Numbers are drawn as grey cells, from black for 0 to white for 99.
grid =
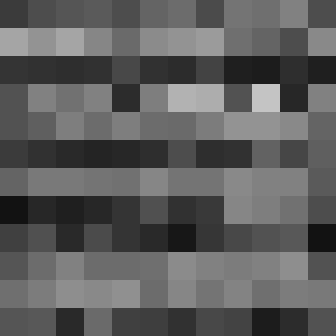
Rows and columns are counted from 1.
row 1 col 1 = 23
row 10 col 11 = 55
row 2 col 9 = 43
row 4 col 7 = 69
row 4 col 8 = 67
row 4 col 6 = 49
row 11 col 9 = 51
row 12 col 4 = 41
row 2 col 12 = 53
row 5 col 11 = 53
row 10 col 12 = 32
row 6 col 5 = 15
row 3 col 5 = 28
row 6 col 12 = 37
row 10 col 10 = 50
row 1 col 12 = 30
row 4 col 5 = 17
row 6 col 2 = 19
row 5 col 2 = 37
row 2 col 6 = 54
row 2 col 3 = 64
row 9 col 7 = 9
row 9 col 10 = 32
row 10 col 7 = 54
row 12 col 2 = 34
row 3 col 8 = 26
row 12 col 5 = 25
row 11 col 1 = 43
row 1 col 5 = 30
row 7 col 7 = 45
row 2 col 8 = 60
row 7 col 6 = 52

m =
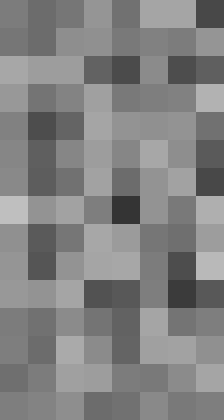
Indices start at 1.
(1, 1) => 48
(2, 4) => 56
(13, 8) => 56
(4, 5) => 47
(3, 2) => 61
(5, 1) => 50
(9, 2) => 35
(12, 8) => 49
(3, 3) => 61
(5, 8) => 44
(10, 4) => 64
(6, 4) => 61
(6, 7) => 55
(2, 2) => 42
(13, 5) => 39
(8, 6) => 57
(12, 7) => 45
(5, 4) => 64
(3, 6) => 54
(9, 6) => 46
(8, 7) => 47
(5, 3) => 39
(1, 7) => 64
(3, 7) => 30
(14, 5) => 48
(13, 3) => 66
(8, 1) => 74
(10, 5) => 65
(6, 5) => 52
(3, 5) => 29
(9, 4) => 65
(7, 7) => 63
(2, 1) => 46
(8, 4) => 49
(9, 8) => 61

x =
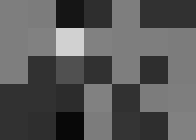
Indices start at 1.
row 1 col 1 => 49
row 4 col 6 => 48
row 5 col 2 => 18
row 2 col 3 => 81
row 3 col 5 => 49
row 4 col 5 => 19
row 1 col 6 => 19
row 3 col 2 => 19
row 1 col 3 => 8
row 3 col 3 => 31
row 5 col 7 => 50
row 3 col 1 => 49

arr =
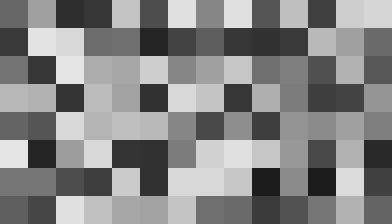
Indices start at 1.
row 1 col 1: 40
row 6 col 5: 20
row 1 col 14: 83
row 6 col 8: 81
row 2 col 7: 26
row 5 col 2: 33
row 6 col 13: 69
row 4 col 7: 84
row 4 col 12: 24
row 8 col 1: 37
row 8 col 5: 65
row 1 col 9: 87
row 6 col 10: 77
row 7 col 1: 46
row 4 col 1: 71
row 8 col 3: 87
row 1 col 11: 74
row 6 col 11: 59
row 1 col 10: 33
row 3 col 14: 34
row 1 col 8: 52
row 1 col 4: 21
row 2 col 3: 84
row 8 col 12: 46
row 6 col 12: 28
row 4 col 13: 26
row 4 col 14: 58
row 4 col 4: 73
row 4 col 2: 69
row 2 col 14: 41
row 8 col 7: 76
